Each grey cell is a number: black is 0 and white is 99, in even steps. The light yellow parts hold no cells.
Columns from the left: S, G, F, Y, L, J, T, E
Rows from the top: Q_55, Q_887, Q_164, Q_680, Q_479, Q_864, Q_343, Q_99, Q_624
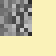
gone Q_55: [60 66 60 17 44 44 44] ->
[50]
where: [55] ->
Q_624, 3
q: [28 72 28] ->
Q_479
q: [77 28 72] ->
Q_99

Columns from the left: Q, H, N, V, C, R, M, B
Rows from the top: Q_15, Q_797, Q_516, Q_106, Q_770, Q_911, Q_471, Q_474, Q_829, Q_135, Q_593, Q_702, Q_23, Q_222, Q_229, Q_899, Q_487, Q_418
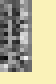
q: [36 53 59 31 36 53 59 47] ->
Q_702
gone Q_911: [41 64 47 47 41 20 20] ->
[31]
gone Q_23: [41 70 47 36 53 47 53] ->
[25]
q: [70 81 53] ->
Q_471

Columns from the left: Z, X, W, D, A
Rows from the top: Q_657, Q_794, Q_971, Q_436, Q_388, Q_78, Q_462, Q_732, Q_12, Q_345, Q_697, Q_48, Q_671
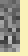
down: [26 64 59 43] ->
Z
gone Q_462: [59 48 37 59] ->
[54]

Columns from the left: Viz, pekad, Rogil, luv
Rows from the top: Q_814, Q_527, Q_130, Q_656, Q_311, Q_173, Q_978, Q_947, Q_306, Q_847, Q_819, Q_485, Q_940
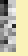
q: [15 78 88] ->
Q_656
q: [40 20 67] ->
Q_527
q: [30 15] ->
Q_656
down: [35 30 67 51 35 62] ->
Viz
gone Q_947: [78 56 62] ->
[72]
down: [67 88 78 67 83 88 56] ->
Rogil

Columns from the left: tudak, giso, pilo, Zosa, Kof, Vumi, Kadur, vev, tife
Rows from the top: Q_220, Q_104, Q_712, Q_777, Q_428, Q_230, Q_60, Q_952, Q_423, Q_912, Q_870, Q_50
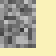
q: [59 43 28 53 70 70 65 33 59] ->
Q_912
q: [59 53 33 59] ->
Q_423
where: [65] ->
Q_912, 7
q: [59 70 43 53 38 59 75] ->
Q_104
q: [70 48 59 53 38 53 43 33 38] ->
Q_50
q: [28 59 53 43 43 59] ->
Q_423

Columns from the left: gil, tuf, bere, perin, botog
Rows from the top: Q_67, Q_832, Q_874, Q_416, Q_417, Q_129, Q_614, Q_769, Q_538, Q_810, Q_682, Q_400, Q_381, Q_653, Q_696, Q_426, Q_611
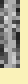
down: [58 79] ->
tuf
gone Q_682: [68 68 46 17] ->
[52]
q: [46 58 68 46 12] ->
Q_538
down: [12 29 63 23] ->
botog
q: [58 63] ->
Q_417
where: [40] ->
Q_810, 4

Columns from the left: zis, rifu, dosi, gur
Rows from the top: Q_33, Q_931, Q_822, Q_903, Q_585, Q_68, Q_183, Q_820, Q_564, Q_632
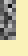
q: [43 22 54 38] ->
Q_68
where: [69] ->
Q_183, 1
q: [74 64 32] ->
Q_33
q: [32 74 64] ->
Q_33
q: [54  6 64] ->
Q_931

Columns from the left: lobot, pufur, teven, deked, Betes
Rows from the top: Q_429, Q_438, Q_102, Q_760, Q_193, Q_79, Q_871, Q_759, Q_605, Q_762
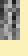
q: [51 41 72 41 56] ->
Q_762
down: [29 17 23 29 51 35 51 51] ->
lobot
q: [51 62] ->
Q_605
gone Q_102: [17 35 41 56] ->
[51]
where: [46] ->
Q_760, 2

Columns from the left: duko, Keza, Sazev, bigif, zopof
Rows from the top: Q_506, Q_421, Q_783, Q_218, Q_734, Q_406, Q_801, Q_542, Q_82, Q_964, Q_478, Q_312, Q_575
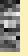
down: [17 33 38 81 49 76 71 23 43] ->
bigif
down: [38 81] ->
bigif
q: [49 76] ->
Q_218
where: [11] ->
Q_506, 1
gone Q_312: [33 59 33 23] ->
[28]
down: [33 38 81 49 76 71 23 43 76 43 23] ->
bigif
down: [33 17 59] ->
Sazev

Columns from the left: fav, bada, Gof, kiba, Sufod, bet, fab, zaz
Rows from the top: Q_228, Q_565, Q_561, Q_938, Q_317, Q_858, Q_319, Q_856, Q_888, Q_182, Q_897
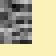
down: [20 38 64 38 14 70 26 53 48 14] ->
bet
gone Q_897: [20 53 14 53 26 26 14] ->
[32]

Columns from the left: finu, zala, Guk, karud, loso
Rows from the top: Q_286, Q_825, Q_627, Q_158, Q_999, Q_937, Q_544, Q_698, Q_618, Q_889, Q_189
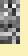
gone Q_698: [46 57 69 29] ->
[19]
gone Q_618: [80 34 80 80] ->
[74]
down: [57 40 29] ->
zala
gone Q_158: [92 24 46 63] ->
[86]
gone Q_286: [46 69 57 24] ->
[51]
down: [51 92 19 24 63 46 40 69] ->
karud
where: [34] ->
Q_618, 4

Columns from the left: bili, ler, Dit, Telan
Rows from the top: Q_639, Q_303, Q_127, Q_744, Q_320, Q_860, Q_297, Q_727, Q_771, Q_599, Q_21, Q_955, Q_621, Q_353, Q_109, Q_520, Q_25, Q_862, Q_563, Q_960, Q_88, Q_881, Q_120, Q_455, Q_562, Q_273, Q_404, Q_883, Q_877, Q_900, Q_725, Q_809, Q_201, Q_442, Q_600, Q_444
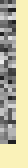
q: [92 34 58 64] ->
Q_520
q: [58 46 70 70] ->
Q_442
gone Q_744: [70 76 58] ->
[46]
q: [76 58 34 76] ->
Q_877
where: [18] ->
Q_621, 2
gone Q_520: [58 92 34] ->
[64]

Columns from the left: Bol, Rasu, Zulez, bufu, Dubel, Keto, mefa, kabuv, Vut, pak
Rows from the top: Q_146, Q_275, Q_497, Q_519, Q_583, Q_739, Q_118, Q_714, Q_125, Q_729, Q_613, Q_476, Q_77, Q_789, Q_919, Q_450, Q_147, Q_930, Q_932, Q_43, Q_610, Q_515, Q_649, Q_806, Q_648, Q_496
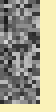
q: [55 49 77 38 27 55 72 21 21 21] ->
Q_729
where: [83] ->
Q_613, 2
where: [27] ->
Q_729, 5
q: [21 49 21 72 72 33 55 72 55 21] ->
Q_789
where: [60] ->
Q_930, 5

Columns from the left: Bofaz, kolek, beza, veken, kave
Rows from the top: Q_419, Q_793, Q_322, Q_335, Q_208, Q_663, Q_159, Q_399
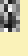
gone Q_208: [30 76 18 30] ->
[70]
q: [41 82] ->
Q_419
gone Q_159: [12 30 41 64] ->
[7]
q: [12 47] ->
Q_335
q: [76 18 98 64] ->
Q_322
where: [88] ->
Q_793, 3
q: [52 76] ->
Q_335

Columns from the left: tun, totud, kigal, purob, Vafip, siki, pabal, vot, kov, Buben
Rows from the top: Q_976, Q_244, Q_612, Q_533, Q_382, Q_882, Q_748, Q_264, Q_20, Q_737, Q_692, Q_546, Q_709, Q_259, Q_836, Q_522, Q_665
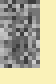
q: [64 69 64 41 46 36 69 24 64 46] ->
Q_882
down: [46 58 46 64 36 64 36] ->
kigal
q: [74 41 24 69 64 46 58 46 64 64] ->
Q_665
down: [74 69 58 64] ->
tun
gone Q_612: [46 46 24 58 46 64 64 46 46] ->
[30]
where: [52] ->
Q_709, 8

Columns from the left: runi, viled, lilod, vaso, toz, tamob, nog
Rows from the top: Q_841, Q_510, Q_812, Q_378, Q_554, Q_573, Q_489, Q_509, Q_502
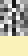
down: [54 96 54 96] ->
lilod
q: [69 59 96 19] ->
Q_502
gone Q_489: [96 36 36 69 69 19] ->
[42]
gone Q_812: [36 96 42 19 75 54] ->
[48]
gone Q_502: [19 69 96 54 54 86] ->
[59]
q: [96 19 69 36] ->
Q_489
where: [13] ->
Q_573, 4

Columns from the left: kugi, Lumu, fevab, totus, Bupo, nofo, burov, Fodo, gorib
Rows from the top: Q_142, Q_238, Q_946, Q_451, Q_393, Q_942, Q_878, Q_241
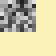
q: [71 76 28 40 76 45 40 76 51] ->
Q_942
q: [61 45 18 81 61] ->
Q_451
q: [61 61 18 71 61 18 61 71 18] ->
Q_238
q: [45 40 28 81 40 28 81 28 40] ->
Q_878
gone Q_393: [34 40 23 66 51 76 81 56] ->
[71]
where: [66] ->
Q_393, 5
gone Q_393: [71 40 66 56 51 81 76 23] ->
[34]

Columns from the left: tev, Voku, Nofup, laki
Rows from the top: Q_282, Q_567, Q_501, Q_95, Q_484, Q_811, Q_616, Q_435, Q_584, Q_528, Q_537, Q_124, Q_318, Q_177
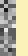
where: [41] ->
Q_177, 4
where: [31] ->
Q_584, 1
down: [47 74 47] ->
Voku
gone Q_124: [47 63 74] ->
[84]
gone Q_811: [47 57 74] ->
[79]

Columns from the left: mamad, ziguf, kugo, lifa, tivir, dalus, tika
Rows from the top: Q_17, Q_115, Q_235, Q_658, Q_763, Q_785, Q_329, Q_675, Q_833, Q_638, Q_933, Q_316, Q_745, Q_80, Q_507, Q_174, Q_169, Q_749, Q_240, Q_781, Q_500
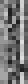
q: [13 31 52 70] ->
Q_658
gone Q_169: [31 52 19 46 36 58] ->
[25]

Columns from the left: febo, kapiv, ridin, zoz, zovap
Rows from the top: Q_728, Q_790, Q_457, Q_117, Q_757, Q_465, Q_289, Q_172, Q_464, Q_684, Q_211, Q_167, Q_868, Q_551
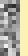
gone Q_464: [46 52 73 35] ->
[41]
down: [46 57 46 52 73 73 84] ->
ridin
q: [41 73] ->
Q_464
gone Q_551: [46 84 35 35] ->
[79]

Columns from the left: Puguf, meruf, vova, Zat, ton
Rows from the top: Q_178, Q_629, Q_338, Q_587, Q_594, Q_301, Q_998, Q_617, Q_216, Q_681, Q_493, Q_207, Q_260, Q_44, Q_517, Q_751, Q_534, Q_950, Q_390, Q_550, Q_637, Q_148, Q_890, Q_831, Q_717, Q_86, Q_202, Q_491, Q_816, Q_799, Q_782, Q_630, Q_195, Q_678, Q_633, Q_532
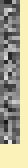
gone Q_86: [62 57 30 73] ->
[79]
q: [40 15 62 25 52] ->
Q_751
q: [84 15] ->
Q_517
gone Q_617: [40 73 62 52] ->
[46]
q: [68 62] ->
Q_637

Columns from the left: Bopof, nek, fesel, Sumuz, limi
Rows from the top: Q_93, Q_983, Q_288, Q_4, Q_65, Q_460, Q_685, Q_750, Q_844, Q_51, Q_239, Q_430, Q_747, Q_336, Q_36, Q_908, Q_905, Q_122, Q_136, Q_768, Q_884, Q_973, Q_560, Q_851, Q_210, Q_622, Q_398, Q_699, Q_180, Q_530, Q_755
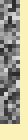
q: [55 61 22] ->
Q_288
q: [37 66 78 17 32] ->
Q_983
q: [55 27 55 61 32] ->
Q_908
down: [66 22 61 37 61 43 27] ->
Sumuz
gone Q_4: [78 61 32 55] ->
[72]

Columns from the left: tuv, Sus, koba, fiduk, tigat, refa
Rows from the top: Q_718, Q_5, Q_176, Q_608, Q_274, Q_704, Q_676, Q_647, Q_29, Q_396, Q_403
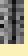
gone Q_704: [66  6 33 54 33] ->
[38]
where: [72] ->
Q_274, 2
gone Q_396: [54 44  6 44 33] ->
[60]
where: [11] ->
Q_176, 4
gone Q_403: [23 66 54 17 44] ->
[28]
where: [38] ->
Q_704, 6
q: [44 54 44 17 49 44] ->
Q_608

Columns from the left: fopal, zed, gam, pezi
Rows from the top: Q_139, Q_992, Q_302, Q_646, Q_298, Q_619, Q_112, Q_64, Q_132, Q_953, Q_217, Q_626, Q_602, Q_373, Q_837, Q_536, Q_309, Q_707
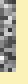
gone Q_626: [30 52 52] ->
[35]
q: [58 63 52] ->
Q_112
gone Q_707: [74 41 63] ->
[24]
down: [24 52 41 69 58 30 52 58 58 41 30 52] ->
pezi
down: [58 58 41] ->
pezi

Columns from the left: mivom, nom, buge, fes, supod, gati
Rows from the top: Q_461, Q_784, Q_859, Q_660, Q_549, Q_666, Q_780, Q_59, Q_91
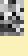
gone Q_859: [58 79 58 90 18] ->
[74]
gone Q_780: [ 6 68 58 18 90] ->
[29]
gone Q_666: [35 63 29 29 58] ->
[52]
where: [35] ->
Q_666, 4
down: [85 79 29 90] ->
gati
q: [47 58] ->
Q_784

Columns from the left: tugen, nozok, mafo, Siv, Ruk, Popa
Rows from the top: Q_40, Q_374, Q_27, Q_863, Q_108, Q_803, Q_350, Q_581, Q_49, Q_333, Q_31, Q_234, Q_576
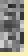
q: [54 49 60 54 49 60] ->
Q_40
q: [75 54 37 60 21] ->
Q_108
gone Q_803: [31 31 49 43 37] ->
[70]
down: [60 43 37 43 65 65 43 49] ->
Ruk
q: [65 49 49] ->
Q_234

